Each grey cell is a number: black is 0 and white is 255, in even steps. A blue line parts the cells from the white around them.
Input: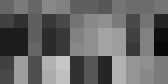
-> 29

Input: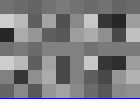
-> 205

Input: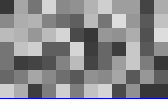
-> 117

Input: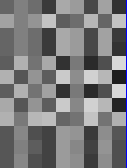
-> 86

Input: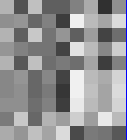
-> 143

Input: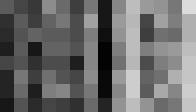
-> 36

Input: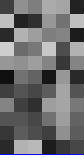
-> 84
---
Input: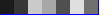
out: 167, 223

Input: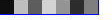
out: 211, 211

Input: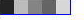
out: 132, 215

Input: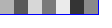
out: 122, 235

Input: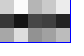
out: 70, 251

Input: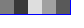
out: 222, 222

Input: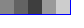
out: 62, 205

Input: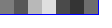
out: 223, 223

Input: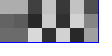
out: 203, 217
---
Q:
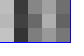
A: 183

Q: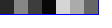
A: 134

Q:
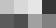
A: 195

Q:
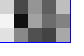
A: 211

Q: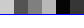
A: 127

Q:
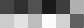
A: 210
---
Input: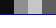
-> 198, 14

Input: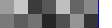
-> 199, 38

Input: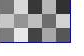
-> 231, 49

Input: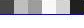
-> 248, 32

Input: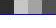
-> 198, 45

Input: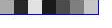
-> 225, 26

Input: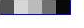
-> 215, 8

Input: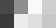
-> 249, 58

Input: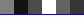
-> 255, 18
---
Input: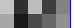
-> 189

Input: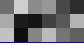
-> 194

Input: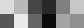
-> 219

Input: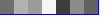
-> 177

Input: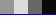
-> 150

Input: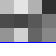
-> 209
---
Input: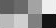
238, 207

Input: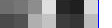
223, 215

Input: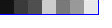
232, 204

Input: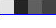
228, 96

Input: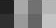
195, 181

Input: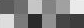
234, 221

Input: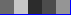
199, 149

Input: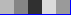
219, 185

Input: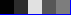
225, 125
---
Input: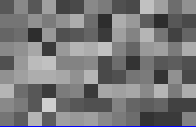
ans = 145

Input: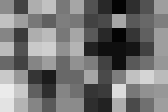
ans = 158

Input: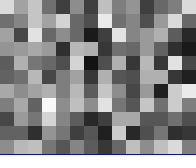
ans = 218

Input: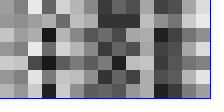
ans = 219

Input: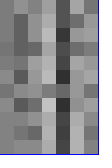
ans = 117

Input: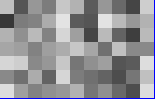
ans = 206

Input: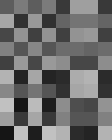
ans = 57

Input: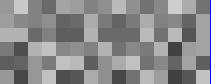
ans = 114
